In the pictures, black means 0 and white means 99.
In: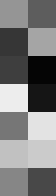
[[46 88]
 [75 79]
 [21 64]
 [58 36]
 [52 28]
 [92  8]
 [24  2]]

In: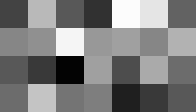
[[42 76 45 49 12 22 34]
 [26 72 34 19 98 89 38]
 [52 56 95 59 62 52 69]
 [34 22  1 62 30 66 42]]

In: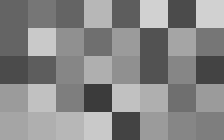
[[39 78 56 43 60 32 64 46]
 [60 75 49 23 75 68 43 60]
 [64 68 71 78 26 60 52 49]
 [39 46 39 71 36 81 29 81]
 [29 36 52 68 56 32 52 26]]

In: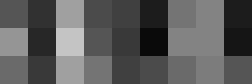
[[41 22 62 45 25 29 41 48 33]
 [33 19 62 29 25 11 45 51 11]
 [58 15 76 33 22  4 51 51  8]]

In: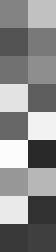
[[40 94]
 [51 75]
 [59 71]
 [44 55]
 [32 47]
 [88 36]
 [22 25]
 [91 19]
 [98 16]]

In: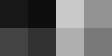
[[26 19 68 47]
 [ 9  5 78 57]]

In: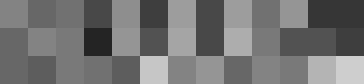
[[40 51 47 14 58 32 64 28 67 47 32 32 24]
 [51 40 44 28 55 24 61 28 61 44 58 21 21]
 [40 36 47 44 36 77 51 58 40 51 47 70 80]]
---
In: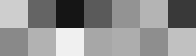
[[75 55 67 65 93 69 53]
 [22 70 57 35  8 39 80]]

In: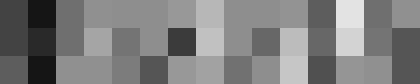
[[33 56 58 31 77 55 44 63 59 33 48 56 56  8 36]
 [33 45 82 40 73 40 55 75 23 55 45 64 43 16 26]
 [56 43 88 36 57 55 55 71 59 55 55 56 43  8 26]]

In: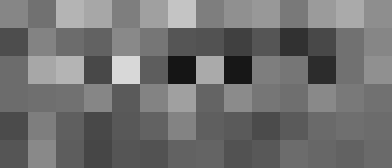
[[41 38 40 42 34 32 39 38 32 33 27 36 53 33]
 [42 43 41 35 29 35 37 51 38 34 28 37 49 29]
 [44 47 53 43 46 54 39 62 51 35 52 44 43 42]
 [56 44 17 46 49  9 66  8 36 84 28 70 65 42]
 [52 44 28 19 33 25 32 33 46 53 38 42 51 30]
 [55 66 60 47 59 56 49 76 62 49 65 70 44 52]]

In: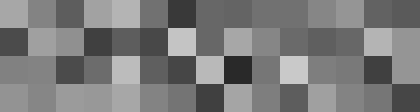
[[27 46 51 62 36 49 64 25 45 51 65 59 60 52 57]
 [58 25 47 49 78 46 16 72 27 37 73 42 29 51 50]
 [58 70 40 37 41 52 65 40 76 28 36 25 56 62 29]
 [35 38 58 52 44 44 39 40 22 44 70 63 36 51 65]]

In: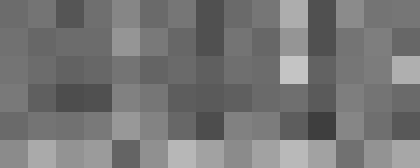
[[65 57 44 63 72 63 54 63 71 56 39 60 57 66 54]
 [34 43 52 24 36 48 50 30 40 51 59 47 44 45 41]
 [41 45 49 35 43 41 37 35 36 46 50 31 30 37 47]
 [68 48 46 38 76 42 43 37 41 39 45 40 38 42 45]
 [40 49 45 31 58 40 45 31 40 47 58 42 42 40 44]
 [46 45 54 31 67 46 41 31 46 41 52 43 33 45 42]]

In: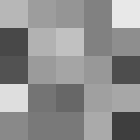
[[24 66 47 47 53]
 [65 62 40 45 86]
 [30 59 64 60 32]
 [55 50 75 69 28]
 [90 50 58 61 71]]

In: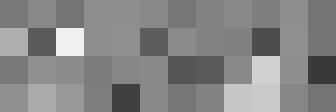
[[45 52 78 77 51 46 53 25 49 59 66 56]
 [22 55 81 53 35 33 53 52 48 54 56 47]
 [45 56 30 50 51 54 36 56 55 93 35 68]
 [45 55 49 53 51 46 53 55 55 45 53 47]]
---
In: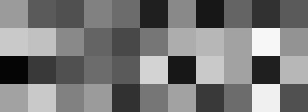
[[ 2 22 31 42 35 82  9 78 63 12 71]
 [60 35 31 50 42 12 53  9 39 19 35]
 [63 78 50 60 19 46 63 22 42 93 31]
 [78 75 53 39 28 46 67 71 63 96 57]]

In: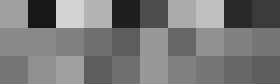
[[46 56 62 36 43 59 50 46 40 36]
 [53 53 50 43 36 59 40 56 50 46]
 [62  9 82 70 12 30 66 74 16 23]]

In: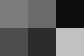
[[30 17 75]
 [48 41  5]]

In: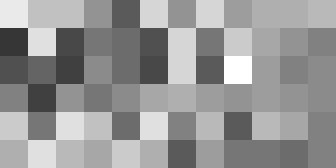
[[21 87 28 46 42 31 83 46 79 65 57 50]
 [31 39 25 54 42 28 83 35 99 61 50 54]
 [50 25 57 46 54 65 68 61 57 61 57 54]
 [68 87 72 65 79 68 35 61 46 46 42 50]
 [79 46 87 75 42 87 50 72 35 72 65 50]
 [91 75 75 57 35 83 57 83 61 68 68 72]]

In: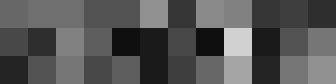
[[14 32 46 28 36 10 24 40 64 14 46 56]
 [28 18 50 36  6 10 28  6 81 10 32 46]
 [40 43 43 32 32 56 21 53 50 21 24 18]]

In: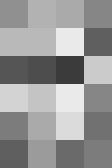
[[33 30 23 79]
 [37 60 41 48]
 [48 66 85 44]
 [56 69 66 52]
 [72 72 91 37]
 [82 76 91 52]]
